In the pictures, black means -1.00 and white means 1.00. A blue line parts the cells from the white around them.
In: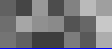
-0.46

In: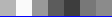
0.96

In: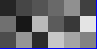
-0.45

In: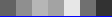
0.12

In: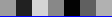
-0.74

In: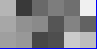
-0.55

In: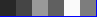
-0.46

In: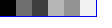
-0.12
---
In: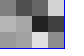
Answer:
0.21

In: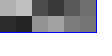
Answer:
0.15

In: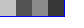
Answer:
0.54

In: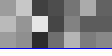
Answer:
-0.13

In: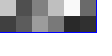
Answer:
0.22

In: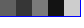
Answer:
-0.58

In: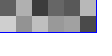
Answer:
0.50

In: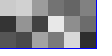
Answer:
0.28

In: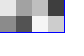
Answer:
0.09

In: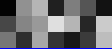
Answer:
-0.59
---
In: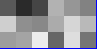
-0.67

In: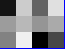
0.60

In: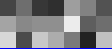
-0.14

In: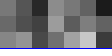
-0.33

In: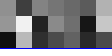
-0.51

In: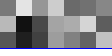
0.79

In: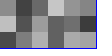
-0.48

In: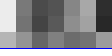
-0.05

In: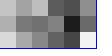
0.27

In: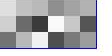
0.51
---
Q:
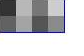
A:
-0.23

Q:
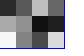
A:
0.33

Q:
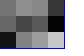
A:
-0.19

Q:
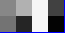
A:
-0.10

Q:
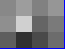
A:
0.12

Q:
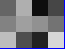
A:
0.02

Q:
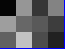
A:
0.24
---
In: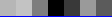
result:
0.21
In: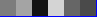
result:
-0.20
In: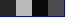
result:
-0.92
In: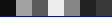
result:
-0.73
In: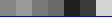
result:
-0.54
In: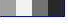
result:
-0.10
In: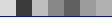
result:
0.22
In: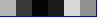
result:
0.70
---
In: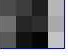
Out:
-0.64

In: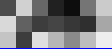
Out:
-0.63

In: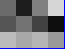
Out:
-0.48

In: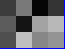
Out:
0.28

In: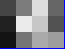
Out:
0.56

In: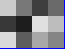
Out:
0.76

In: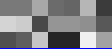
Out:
0.12

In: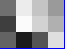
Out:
0.65

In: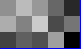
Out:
-0.42

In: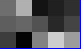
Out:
-0.69
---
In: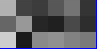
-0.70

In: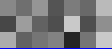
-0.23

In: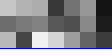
0.02

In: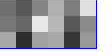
0.82

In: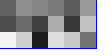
-0.50

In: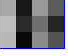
-0.12
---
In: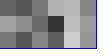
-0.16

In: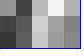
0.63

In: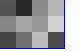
0.20

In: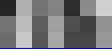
-0.26

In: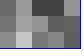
0.15

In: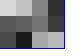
-0.08

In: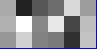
0.06

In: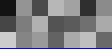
0.39

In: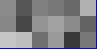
0.16

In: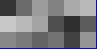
0.28
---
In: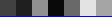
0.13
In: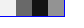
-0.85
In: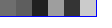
-0.75
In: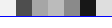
0.30
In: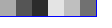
-0.66
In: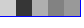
0.37
